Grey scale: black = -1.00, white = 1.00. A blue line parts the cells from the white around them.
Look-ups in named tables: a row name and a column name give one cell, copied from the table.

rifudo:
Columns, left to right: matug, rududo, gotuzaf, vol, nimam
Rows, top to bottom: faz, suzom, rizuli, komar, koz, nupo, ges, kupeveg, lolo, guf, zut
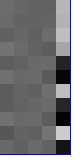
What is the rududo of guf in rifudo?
-0.22
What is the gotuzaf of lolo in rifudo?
-0.17
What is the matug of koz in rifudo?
-0.26
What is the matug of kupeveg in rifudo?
-0.27
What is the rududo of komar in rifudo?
-0.17
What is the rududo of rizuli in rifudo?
-0.19
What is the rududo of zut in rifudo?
-0.24
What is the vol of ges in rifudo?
-0.13
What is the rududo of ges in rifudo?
-0.21
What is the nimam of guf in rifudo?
0.60
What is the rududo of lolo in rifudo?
-0.18
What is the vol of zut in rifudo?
-0.23
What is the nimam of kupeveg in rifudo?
-0.70
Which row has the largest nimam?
guf

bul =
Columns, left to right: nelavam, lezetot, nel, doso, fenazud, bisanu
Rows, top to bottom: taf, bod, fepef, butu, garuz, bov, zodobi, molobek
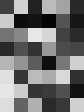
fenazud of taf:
0.28
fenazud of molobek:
-0.56
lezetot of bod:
-0.90
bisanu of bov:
-0.62
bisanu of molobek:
0.63
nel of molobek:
0.38
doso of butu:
0.19
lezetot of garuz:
0.16
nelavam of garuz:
0.42
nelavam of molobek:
0.73
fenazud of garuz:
-0.06
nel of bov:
0.47
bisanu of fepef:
-0.67
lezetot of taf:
0.65
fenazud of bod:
-0.34
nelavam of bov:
0.75

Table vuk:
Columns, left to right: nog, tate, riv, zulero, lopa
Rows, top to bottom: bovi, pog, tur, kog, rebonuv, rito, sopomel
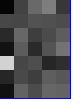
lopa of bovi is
-0.57
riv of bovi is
-0.18
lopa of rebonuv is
-0.64
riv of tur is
-0.51
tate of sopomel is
-0.23
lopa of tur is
-0.27
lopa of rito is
-0.32

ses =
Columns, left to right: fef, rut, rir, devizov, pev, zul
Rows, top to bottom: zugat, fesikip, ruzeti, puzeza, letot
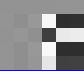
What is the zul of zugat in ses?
0.16
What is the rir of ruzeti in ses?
0.13
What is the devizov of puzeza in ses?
0.95
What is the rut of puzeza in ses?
0.12
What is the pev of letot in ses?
-0.50
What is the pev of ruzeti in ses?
0.83
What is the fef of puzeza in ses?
0.16
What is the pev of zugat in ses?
0.16
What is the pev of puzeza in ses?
-0.64
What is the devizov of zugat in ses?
0.15
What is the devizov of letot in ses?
0.80
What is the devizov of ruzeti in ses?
-0.51
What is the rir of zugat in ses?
0.15

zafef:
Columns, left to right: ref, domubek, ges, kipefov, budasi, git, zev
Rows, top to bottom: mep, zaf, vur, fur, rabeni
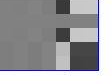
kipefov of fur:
0.03
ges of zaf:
0.01
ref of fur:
-0.01
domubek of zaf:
0.01
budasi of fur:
0.46
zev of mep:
0.58
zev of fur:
-0.45
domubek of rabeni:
0.01
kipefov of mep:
-0.01
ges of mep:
0.03
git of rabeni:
-0.49
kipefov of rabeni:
0.03
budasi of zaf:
0.00
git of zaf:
0.01
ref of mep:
0.01
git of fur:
-0.45

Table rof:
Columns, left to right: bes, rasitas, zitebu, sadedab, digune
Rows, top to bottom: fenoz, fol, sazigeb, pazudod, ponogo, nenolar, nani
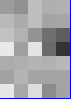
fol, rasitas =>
0.34
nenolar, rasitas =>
0.41
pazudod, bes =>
0.83
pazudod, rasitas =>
0.25
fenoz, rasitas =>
0.14
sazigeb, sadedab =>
-0.12
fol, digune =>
0.30
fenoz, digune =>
0.39

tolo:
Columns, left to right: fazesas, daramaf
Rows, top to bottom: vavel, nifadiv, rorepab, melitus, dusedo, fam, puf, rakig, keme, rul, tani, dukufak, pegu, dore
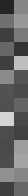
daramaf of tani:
0.24
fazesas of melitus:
-0.19
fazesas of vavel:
-0.72
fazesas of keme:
0.66
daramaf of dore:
-0.20
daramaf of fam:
-0.34
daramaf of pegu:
0.05
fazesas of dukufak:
-0.40
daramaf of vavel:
0.06
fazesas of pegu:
0.14
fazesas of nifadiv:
-0.12
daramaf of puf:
-0.41
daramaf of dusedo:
0.49

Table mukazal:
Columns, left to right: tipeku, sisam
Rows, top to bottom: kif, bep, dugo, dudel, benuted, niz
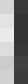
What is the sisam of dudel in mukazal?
-0.57
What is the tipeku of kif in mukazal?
0.68
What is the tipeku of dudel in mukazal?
0.73
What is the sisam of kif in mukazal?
-0.55
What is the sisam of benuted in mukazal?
-0.49
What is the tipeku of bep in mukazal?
0.78
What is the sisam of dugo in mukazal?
-0.60
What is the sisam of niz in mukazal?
-0.52
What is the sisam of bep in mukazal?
-0.59
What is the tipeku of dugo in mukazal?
0.84
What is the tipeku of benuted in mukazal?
0.60
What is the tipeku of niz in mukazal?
0.64

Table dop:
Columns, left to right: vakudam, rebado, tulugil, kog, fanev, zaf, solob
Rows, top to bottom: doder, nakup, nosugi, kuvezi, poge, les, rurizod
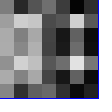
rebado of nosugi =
0.00
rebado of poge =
0.64
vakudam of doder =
-0.02
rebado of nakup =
0.61
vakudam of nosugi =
0.34
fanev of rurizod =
-0.62
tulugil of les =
0.32
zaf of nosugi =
-0.24
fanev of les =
-0.82
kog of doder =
-0.13
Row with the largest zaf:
poge

